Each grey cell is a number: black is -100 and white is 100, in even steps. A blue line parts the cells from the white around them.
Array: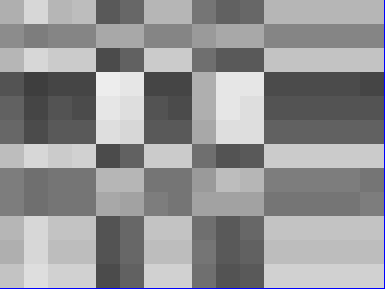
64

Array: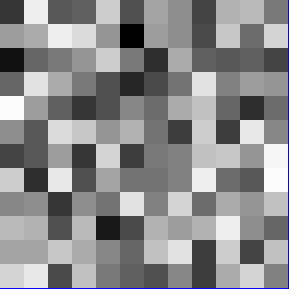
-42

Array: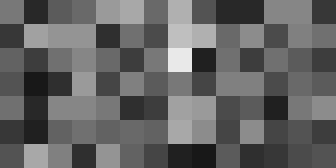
0

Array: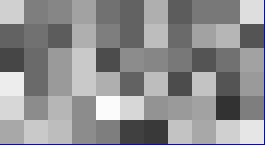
48

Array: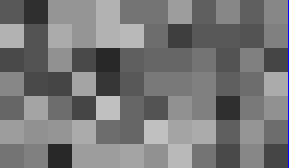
-68
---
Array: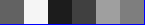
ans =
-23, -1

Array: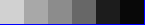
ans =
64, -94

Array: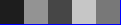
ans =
-77, -6

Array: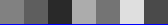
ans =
1, -42

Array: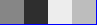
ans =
5, 48

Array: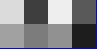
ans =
72, -77

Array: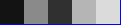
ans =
-85, 72

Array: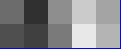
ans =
-15, 41
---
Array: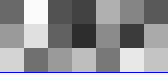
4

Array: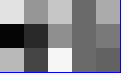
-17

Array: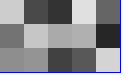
76

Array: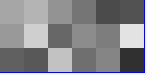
-41

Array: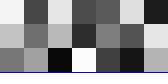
74

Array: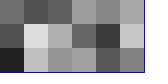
7

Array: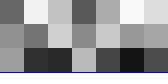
95

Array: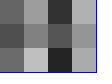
-61
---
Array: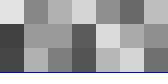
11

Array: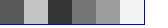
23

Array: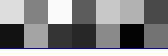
56

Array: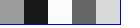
70

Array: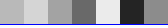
84

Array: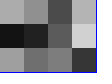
-85

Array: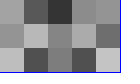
16

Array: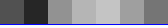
54

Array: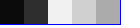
34

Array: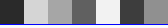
90
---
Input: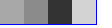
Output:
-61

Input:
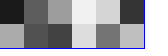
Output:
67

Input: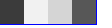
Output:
67

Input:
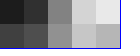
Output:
66

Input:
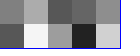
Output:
-21

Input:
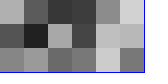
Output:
10

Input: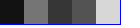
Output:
-35

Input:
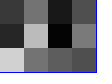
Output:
-81
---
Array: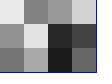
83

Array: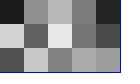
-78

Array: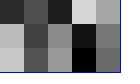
-66

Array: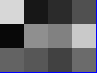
69

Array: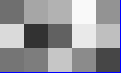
-13

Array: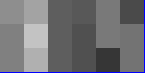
11

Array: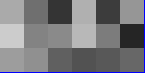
33
